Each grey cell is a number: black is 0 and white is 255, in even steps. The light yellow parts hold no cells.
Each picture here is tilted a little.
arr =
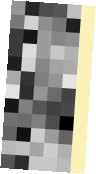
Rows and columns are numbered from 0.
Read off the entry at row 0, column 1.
39
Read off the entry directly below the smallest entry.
99
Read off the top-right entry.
191
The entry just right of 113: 107
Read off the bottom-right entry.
184
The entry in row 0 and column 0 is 149
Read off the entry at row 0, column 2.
78
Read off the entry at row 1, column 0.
119
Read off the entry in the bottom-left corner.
86
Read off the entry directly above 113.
23
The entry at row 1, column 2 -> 142
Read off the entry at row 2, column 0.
58
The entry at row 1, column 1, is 211

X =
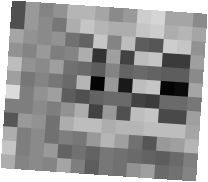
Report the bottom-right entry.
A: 132
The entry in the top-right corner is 138
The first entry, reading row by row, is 80
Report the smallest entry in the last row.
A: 93
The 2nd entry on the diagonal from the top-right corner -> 181
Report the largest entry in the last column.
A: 181
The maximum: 219
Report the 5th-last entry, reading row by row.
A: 146
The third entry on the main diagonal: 138
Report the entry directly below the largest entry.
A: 126
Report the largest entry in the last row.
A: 173
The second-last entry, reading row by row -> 113
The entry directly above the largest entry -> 159
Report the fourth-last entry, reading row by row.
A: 159
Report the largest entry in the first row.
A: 213
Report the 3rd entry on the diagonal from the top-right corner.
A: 205
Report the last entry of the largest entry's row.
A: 119

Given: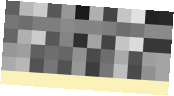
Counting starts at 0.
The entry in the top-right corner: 41
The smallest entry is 27
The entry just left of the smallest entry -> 151
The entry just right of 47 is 164
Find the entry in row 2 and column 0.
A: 102
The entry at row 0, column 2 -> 203
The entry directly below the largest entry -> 118
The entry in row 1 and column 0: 118
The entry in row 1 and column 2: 126
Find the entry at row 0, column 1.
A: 183
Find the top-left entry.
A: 96
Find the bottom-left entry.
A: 170
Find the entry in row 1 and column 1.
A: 110

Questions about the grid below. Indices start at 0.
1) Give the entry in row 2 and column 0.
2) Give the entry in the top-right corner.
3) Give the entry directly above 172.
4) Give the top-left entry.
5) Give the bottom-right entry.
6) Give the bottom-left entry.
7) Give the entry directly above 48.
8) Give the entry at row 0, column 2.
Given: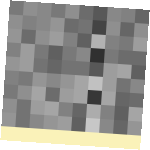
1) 149
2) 102
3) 55
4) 121
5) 149
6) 149
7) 178
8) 136

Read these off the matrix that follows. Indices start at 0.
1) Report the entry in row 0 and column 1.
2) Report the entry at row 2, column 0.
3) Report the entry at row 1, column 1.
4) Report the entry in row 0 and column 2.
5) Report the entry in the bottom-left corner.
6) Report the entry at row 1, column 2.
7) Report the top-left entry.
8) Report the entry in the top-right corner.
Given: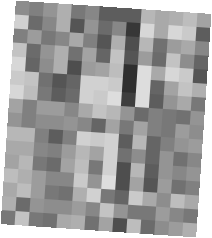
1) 128
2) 128
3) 107
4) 148
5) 120
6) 135
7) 141
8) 163

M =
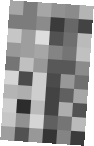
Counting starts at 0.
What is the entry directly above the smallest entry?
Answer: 174
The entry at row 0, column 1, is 124
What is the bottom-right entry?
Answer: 59
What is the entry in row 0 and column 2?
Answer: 166
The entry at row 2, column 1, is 158
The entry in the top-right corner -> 180
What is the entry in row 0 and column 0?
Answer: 166
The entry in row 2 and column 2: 221
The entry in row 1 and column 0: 124
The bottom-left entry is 158
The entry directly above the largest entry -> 139
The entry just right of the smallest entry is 186
